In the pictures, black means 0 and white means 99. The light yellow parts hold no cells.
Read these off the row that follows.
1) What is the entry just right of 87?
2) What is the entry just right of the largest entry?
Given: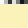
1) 47
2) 71

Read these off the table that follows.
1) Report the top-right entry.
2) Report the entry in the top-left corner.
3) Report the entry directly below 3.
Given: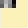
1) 3
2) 46
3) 14

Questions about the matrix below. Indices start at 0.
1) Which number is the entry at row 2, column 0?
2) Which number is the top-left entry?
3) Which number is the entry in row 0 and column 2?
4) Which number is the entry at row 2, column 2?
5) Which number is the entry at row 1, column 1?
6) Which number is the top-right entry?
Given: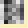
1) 83
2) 65
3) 26
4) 41
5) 36
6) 53

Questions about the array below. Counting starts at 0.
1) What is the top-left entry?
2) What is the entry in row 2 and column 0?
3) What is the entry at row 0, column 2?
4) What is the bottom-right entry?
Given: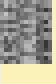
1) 55
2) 49
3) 60
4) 37

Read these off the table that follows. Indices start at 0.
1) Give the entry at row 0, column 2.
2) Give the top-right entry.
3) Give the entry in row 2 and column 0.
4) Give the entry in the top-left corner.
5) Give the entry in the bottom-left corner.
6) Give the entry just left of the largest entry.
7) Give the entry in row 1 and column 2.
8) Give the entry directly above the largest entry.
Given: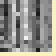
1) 61
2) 50
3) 40
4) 61
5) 16
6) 61
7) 40
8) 72

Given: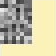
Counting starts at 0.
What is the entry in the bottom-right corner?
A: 53
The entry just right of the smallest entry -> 64
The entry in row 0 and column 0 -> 74
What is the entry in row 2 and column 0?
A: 90
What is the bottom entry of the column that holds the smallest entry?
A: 53
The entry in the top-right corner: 43
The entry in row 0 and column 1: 38
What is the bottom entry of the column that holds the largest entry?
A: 48
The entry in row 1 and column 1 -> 21
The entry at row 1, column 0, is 26
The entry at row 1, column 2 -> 58
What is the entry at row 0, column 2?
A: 64
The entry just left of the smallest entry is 69
